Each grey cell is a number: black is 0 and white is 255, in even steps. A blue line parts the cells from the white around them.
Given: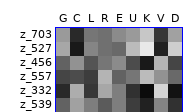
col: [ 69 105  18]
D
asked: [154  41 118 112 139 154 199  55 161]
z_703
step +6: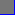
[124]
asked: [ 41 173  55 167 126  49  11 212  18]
z_332
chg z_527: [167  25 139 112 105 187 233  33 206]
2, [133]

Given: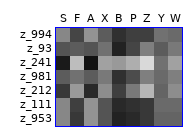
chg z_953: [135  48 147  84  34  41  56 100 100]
1, [56]
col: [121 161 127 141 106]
W
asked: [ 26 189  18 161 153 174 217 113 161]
z_241
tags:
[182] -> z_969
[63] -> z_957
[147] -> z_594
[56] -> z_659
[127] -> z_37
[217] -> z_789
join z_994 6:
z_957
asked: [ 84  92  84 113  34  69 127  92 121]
z_93

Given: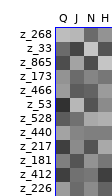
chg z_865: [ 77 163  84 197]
2, [77]
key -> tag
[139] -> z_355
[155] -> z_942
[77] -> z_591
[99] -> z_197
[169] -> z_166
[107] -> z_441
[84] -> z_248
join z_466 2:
z_197
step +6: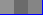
[153 113 139]
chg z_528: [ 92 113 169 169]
3, [176]
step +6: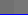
[119 125]

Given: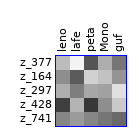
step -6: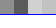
[136  85 203 188]
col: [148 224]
guf
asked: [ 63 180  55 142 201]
z_428
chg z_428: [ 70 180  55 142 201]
0, [63]

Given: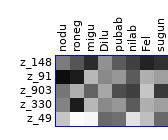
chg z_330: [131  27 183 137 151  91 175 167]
7, [159]
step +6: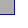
[181]
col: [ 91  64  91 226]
nilab
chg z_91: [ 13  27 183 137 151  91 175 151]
7, [159]
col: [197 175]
Fel
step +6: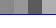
[143 157  97 181]
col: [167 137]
Dilu

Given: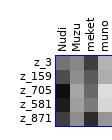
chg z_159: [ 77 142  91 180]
3, [174]
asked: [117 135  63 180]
z_3

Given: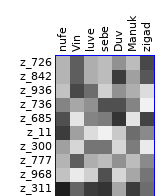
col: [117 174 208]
luve
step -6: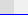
[214 235]
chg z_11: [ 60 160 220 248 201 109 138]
3, [241]
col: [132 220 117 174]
luve

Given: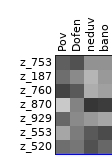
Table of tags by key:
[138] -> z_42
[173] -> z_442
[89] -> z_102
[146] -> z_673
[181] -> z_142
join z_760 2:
z_442
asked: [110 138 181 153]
z_187
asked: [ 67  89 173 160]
z_760

